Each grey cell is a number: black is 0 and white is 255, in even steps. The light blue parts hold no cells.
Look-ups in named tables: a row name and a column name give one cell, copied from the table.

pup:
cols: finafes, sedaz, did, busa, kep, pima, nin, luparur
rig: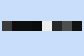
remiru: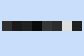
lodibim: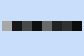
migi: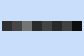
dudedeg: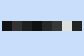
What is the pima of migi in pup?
41
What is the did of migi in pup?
116
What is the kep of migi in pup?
68
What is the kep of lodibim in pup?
105
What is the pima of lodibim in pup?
34
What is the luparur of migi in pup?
15
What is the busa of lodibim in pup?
14

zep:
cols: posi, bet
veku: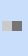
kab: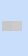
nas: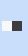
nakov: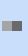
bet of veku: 117
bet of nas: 62
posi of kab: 199
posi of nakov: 165
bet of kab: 203
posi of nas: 248
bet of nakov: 106
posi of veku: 202
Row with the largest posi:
nas

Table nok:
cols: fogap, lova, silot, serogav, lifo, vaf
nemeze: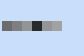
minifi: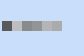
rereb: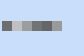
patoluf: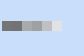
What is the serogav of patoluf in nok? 160
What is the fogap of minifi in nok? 89
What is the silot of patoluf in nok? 170
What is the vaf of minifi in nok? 171
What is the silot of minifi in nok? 138
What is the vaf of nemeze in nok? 162
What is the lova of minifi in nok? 190
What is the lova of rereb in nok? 192
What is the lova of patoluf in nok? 115
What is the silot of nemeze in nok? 148
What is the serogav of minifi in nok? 148
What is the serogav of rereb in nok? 115
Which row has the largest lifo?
patoluf

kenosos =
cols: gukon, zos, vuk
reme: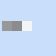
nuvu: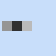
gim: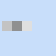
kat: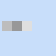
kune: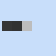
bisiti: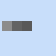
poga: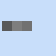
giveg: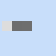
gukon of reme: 152
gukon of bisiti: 140
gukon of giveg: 221
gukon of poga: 89
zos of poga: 126
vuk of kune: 188
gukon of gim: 195
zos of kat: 152

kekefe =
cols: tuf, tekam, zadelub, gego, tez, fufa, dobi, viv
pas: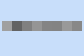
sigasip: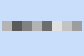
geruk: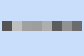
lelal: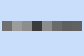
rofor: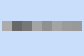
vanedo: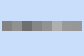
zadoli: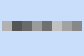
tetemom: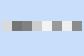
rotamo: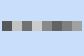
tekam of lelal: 156
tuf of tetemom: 218
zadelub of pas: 128
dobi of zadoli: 162
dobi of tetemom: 239
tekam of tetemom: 117
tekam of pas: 99
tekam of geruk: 191
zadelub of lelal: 141
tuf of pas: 160
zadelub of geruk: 160
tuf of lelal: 112
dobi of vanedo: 152

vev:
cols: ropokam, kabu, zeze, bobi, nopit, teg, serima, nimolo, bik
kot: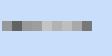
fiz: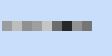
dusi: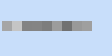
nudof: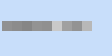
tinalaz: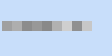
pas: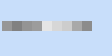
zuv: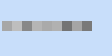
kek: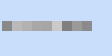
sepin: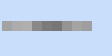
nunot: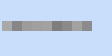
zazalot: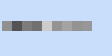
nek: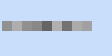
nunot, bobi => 159
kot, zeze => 153
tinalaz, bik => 199
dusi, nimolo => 153
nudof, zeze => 134
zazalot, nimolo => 147
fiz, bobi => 159
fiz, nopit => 197
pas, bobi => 156
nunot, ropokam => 169
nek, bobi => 136
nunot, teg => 126
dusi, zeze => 131
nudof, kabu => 140
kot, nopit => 196
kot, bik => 120
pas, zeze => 148
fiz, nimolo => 147

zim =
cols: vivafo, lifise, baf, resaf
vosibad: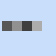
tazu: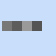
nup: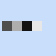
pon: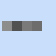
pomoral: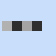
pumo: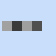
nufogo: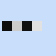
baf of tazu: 154
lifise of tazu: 93
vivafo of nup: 78
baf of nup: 18
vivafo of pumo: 161
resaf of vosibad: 172
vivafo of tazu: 120
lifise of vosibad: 145
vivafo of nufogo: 12
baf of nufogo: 16
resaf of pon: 109
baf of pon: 122
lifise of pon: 81
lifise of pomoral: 46
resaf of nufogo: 225

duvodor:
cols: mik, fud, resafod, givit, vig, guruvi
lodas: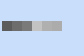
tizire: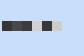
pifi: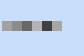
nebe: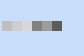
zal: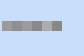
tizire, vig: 56
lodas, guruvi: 172
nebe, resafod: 216
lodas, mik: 92
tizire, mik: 54
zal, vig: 172
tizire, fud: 73
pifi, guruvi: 167
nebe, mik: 191
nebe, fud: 206
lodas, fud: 109
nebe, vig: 156
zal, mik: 155

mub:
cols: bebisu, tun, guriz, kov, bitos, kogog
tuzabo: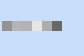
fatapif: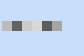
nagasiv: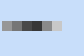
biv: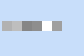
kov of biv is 142
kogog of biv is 159
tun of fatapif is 98
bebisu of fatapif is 187
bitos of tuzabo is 173
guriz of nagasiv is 73
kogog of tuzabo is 104
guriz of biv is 134
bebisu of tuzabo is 147
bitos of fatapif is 92
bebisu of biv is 178
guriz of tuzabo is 179
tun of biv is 190
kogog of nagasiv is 200
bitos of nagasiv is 138
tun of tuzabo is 181
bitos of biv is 254
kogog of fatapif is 165
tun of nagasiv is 118

